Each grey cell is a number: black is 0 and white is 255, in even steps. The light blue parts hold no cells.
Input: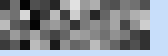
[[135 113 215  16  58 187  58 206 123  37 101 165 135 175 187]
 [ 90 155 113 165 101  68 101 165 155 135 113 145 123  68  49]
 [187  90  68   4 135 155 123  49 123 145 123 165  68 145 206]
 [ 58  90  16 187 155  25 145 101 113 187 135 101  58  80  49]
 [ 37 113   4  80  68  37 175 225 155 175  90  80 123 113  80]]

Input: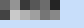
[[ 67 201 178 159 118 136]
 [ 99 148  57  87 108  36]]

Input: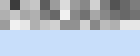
[[156 241 230 176 198 209 145 145 209 136 187 176 230 230]
 [187  60 187 198  93 156 219 156 136 209 125  83 104 125]
 [176 198 167 176 125 104 241 136 114 167 136 114 104 114]]

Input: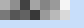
[[121  86  98  56 154 185 217]
 [176 143  66 164 133 154 245]]

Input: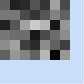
[[ 33  85 162 203 182  24 151]
 [ 97 151 130  97 182   6 151]
 [119 109 109  24  74 109 139]
 [119 119  74  53  85 130  97]
 [139 162  63  42 139  97  63]
 [ 97  33  42  85  53 162  74]]

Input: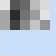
[[166  66 137 196 147]
 [166  43 115 157 226]
 [226  85 104 187 217]]
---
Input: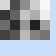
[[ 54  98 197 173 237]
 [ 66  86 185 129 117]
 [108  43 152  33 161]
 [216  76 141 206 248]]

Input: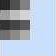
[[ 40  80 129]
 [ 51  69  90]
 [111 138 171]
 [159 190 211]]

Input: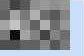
[[ 78  78  98  98 131  88 121]
 [ 98 164 121 176 109  88 131]
 [109  67  88 143 152 143 152]
 [121  15 164 131  67 131 109]
 [164 196 143  98 176 109 152]]

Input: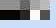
[[  6   6  38 249  81]
 [146 146 102 165 185]]

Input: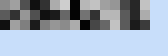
[[ 16 160 127  27 127 150 139 172   4  71 103 194  91  27  59]
 [ 91  50 150  80  16  27 103   4 115  50 183 183  91  39 172]
 [139 160  80  16  50 172 206   4 183 194 160 150  71  39 194]]

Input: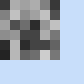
[[ 35 183  99 110 205 119]
 [ 44 183  44  68  68  99]
 [ 56 173 161 173 129  56]
 [129 193 141 161 193  79]
 [141 150  68  68 173 119]
 [161  79 110  44 150 193]]
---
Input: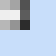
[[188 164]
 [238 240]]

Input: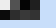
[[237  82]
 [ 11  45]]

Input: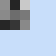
[[143  37]
 [138 109]]

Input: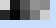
[[213  21]
 [ 36   5]]

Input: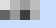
[[222 184]
 [101 152]]

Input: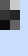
[[ 88 202]
 [ 51  36]]

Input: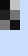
[[ 10 195]
 [ 32 115]]
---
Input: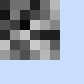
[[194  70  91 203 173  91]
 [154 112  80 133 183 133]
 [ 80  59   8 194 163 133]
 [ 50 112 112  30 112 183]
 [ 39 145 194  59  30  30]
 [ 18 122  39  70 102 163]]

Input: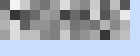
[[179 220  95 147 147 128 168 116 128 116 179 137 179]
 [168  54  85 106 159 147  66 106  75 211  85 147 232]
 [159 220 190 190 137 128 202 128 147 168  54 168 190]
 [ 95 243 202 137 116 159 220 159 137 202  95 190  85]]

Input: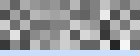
[[205 109 183 109 109 129 129 205 172 150  68 183 119 205]
 [162  99 172 150 138 150 119 183 109 129 194 150 119 162]
 [119 225  87 138 162 138 205  87 215 194  56 150 215 138]
 [ 78 162  99 183 172 162 172 109  99 129 234  78 194  87]
 [ 56 138  78 194 129 172 205 183  99  99 225  37 246  99]]

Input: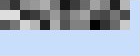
[[222 222  41  59 105 152  94 140 162  82  71 117  71]
 [ 94  50 140 152 173 117  22  59 105 162 129  31 182]
 [ 82 117 211 182  31 173  82 129 129   3  50 105 202]]

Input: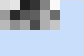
[[220 229  30  52 131 249]
 [185 143 166  75 175 197]
 [154  42  86  95 175 107]]

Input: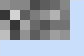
[[190  74 146  93 124 158 146]
 [158  53 167 105  84 115 115]
 [146 134 134  74  93 105 134]
 [ 53 211  93 124 146 178 124]]

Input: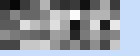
[[142 122 113 103  91 160 151  37 122 169 113 133]
 [ 91  91 222 189 160 222 169  17 113 222  27 232]
 [ 82 133 103 103 133 210 189 251 133 180 180 122]
 [ 70  70 199 199 210 151 103 142  82 142  70 199]
 [ 27   7  58 103 180  70  47  58  17  82 169  58]]

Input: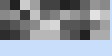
[[137 149  55 195 108 127 171 149 127 226 195]
 [ 97  33 204 160  66  66  33  44  97 149 137]
 [ 66  86 118 137 204 215  86  86  76 118 160]
 [ 44  55  97 183 183 183 108  76  33 171 171]]

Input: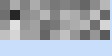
[[192 213 161 161 102 161 192 150 102 150  90]
 [150 224 150 161 111 120 161 172 183 111 213]
 [120 172 130 172 139 120 130 120 102 139 183]
 [111  38 139 150 183 130 183 172 139 192 102]]
